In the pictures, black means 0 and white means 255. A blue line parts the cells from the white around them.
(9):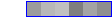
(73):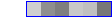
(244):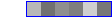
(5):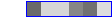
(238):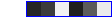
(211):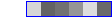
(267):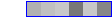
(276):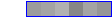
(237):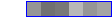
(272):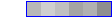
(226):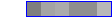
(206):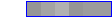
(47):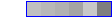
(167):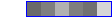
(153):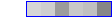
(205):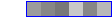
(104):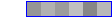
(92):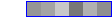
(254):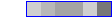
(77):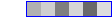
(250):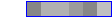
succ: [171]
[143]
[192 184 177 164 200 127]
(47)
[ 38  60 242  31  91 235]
(238)
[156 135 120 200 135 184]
(205)

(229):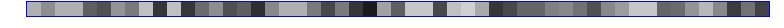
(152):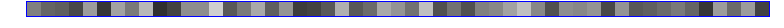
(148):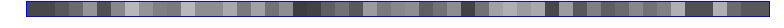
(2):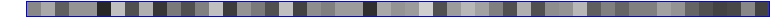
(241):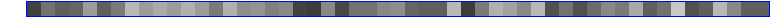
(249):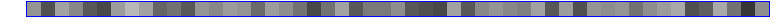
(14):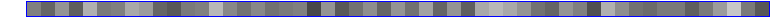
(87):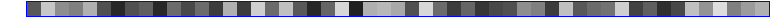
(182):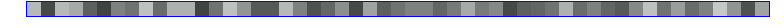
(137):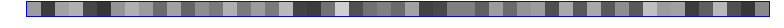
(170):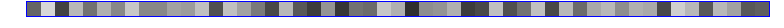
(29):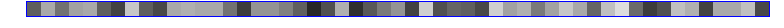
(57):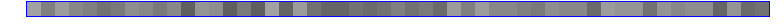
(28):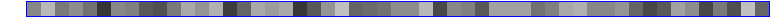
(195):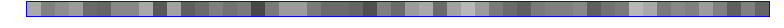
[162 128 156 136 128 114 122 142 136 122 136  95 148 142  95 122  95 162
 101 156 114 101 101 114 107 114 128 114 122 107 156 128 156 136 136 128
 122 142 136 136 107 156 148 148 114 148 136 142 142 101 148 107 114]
(57)
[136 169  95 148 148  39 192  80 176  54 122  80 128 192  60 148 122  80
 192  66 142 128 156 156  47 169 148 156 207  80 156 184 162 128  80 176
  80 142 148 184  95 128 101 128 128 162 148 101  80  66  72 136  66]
(2)

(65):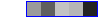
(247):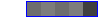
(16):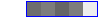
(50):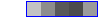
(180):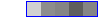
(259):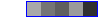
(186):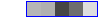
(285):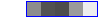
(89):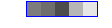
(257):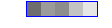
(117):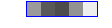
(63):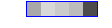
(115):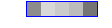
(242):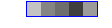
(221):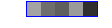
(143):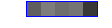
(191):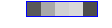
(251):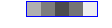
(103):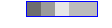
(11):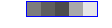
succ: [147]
[238]
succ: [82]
[76]
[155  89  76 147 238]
(117)
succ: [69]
[110]
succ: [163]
[110]
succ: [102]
[125]

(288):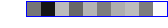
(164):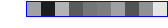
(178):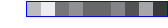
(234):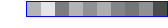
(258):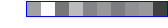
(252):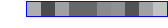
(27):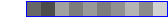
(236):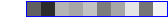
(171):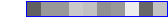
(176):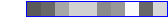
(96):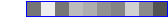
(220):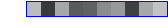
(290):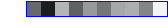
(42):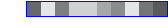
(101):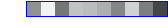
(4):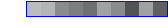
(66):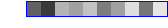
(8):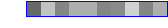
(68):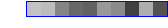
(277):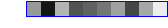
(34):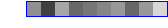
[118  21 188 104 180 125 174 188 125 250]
(288)
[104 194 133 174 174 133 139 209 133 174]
(8)
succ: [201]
[194]
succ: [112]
[161]

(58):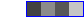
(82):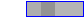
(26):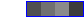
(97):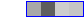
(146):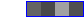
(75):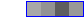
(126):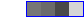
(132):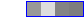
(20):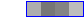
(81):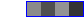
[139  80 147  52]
(81)
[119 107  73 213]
(126)
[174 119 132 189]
(20)

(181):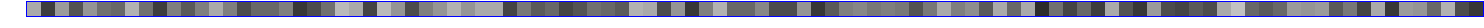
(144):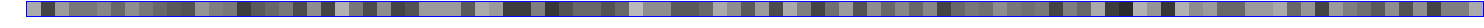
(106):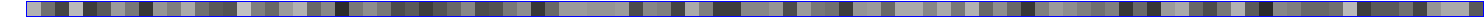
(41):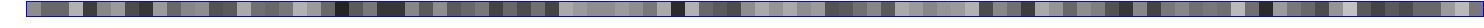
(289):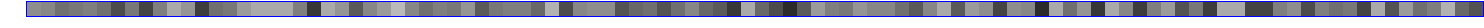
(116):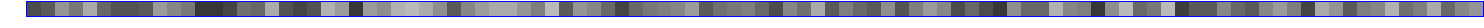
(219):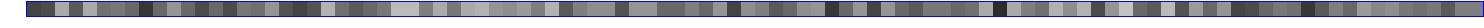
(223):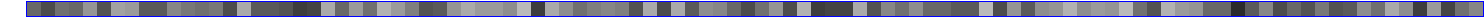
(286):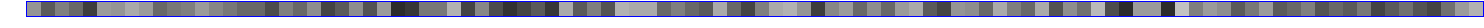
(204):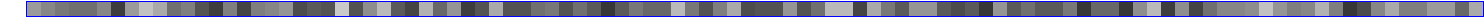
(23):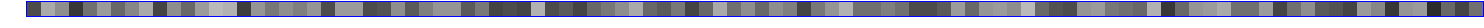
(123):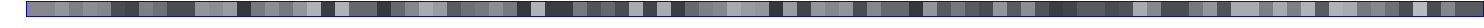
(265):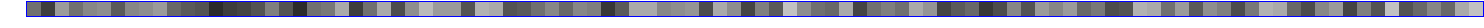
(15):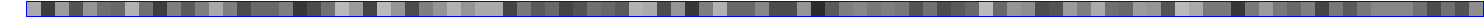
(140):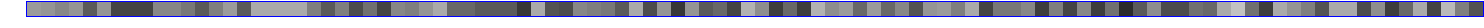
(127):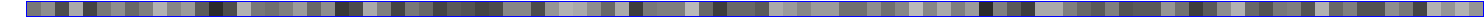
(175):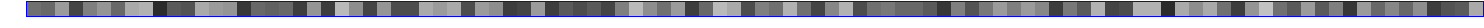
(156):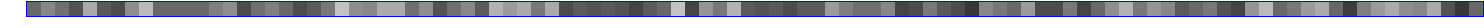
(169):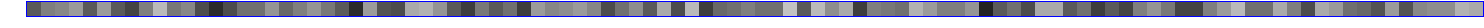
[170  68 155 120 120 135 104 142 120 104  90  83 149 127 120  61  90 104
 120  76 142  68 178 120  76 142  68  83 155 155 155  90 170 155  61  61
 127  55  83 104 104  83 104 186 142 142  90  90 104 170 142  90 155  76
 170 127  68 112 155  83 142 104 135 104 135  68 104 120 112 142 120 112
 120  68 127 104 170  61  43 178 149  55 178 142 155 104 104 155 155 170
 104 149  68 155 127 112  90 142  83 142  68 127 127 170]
(144)
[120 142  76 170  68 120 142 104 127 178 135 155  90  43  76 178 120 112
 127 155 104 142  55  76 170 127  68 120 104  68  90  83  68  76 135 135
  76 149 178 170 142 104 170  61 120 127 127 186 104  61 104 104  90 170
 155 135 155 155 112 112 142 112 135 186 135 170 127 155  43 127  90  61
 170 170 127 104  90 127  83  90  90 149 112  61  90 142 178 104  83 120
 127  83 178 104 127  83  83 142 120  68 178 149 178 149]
(127)
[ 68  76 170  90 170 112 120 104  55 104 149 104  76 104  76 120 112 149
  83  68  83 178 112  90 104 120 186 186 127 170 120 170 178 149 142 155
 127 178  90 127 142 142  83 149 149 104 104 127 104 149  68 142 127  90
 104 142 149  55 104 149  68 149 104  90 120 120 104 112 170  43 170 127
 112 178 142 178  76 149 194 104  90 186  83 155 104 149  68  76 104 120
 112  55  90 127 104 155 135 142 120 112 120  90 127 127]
(219)
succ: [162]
[155]
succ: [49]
[68]
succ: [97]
[104]
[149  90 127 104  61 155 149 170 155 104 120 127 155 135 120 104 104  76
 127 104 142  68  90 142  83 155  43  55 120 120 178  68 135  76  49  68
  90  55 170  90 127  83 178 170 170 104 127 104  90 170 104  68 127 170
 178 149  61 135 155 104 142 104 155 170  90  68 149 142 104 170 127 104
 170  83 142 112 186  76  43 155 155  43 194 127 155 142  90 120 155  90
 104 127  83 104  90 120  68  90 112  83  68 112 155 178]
(286)

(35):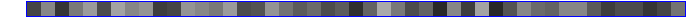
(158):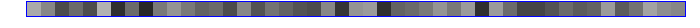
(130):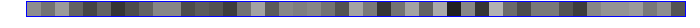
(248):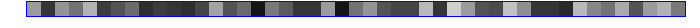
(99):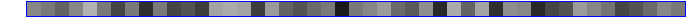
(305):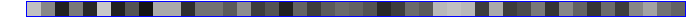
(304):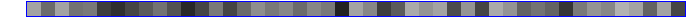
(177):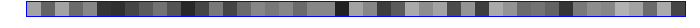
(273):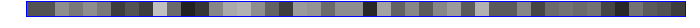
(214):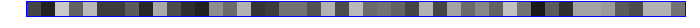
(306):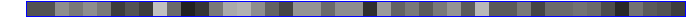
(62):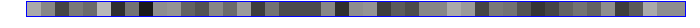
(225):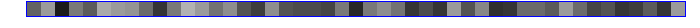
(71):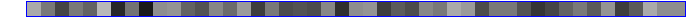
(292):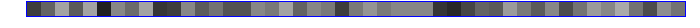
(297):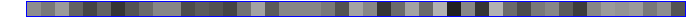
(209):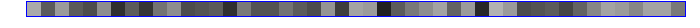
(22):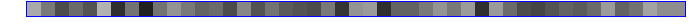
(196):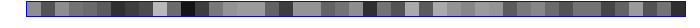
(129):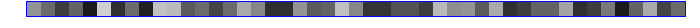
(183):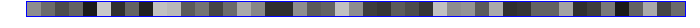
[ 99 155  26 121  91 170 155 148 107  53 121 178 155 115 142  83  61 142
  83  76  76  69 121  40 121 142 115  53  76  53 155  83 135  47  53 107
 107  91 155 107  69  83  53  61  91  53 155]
(225)
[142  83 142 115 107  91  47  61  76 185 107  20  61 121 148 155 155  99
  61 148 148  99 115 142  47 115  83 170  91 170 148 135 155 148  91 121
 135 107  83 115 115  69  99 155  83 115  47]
(196)
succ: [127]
[135]
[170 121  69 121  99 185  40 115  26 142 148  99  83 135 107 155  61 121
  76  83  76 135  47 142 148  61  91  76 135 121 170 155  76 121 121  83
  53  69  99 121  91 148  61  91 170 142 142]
(71)

